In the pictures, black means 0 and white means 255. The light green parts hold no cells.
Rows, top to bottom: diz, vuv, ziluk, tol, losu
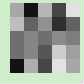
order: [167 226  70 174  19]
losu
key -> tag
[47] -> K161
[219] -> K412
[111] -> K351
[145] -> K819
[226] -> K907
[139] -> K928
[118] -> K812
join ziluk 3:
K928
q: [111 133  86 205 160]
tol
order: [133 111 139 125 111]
ziluk

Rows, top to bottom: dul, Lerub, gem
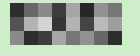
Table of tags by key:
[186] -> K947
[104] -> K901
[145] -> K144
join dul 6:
K144
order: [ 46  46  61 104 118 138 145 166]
gem
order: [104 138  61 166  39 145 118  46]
dul
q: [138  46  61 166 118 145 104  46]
gem

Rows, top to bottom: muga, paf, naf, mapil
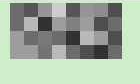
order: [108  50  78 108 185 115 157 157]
mapil
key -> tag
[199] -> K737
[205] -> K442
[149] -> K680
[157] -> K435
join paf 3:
K435
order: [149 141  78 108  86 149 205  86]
muga
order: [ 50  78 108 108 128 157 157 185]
paf
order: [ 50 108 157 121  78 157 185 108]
naf
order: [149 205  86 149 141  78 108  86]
muga
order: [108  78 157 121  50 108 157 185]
naf

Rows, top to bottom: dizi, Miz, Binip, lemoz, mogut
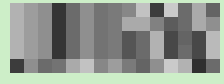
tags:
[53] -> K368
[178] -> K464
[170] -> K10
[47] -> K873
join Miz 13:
K10
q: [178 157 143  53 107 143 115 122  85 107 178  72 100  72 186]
Binip
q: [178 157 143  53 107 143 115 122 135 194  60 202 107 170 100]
dizi
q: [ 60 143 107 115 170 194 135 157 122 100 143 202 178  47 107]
mogut
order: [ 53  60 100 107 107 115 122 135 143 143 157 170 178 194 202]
dizi

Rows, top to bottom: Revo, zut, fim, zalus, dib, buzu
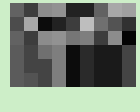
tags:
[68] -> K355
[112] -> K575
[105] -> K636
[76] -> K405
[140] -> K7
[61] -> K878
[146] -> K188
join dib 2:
K355
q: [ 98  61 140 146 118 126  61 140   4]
fim
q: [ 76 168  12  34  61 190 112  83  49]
zut
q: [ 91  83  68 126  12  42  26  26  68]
buzu

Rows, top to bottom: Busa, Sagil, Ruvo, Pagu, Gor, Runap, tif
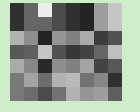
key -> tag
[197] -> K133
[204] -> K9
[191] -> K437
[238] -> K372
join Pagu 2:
K133
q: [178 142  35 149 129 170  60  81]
Ruvo

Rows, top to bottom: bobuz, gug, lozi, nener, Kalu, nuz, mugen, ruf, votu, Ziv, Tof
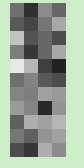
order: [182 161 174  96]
votu
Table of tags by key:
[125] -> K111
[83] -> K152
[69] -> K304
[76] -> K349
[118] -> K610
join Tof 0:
K349

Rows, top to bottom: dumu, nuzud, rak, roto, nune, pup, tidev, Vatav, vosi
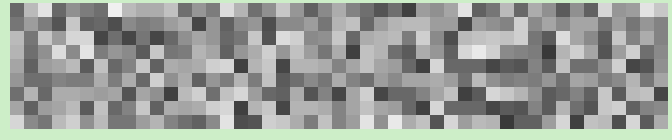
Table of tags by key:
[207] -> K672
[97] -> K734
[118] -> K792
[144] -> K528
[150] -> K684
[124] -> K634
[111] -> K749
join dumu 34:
K792
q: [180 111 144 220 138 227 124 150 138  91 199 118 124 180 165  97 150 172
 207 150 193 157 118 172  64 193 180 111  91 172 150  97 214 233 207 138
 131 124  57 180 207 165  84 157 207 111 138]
roto
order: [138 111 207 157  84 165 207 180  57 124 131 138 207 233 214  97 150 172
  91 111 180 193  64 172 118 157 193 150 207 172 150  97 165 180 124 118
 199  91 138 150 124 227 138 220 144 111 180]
roto
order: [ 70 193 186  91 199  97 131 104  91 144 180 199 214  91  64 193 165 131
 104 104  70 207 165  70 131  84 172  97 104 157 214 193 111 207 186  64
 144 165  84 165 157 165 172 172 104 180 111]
tidev
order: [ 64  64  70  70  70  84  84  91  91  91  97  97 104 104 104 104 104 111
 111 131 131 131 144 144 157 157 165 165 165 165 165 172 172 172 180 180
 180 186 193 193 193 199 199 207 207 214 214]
nune
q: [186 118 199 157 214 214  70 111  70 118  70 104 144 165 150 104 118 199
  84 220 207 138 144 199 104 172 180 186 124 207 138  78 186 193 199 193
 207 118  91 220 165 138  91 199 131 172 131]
rak
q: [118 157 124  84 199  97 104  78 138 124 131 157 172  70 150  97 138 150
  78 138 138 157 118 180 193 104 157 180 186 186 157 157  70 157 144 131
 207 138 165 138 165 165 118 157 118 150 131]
nuzud

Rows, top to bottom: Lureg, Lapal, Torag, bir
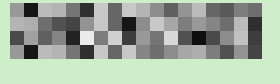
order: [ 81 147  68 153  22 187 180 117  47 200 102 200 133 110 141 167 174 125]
bir
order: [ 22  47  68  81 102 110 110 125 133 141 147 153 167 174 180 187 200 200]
Lapal
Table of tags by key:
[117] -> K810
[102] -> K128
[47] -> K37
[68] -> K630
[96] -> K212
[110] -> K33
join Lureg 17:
K33
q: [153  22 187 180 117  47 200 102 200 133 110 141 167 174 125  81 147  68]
bir
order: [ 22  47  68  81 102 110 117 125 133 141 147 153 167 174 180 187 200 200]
bir
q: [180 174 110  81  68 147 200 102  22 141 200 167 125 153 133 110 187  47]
Lapal

